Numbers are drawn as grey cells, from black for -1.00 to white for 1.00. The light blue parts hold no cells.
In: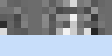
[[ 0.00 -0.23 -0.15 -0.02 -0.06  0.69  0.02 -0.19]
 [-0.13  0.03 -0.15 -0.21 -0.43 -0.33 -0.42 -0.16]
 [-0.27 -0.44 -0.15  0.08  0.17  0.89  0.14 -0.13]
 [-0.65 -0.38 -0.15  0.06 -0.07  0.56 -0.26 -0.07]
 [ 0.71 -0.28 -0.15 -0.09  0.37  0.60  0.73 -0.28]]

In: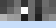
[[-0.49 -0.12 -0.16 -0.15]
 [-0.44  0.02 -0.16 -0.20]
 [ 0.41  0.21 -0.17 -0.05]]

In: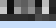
[[ 0.28 -0.16 -0.06  0.47]
 [ 0.57  0.28  0.11  0.65]
 [-0.63 -0.64 -0.68 -0.47]]

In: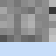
[[ 0.00 -0.07  0.15  0.11]
 [ 0.30  0.04 -0.11  0.09]
 [ 0.13 -0.05  0.35  0.05]
 [ 0.28 -0.03  0.39  0.04]
 [ 0.05 -0.06  0.24  0.09]
 [-0.35 -0.01 -0.22  0.10]]

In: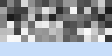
[[-0.49 -0.37  0.11 -0.44 -0.28  0.20 -0.40  0.61]
 [ 0.28 -0.51  0.33  0.78 -0.65  0.93  0.58  0.27]
 [ 0.00 -0.65  0.55  0.10 -0.17  0.03 -0.21 -0.71]
 [ 0.02 -0.31 -0.19  0.87  0.72 -0.36 -0.46 -0.27]
 [ 0.47 -0.50  0.05  0.17  0.37 -0.30  0.95  0.11]
 [ 0.57  0.94  0.89  0.21  0.41 -0.07  0.77  0.94]]

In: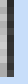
[[0.50]
 [0.37]
 [0.54]
 [0.40]
 [0.46]
 [0.55]
 [0.61]
 [0.49]
 [0.56]
 [0.36]
 [0.34]]

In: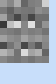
[[ 0.23  0.35 -0.01  0.62]
 [-0.06 -0.03 -0.08  0.03]
 [ 0.27 -0.44 -0.45 -0.14]
 [-0.56  0.72  0.75  0.15]
 [ 0.02 -0.09 -0.02 -0.10]
 [ 0.26  0.06  0.12  0.09]
 [-0.41  0.11 -0.07  0.04]
 [ 0.41 -0.10  0.28 -0.21]
 [ 0.06 -0.09 -0.09 -0.02]]
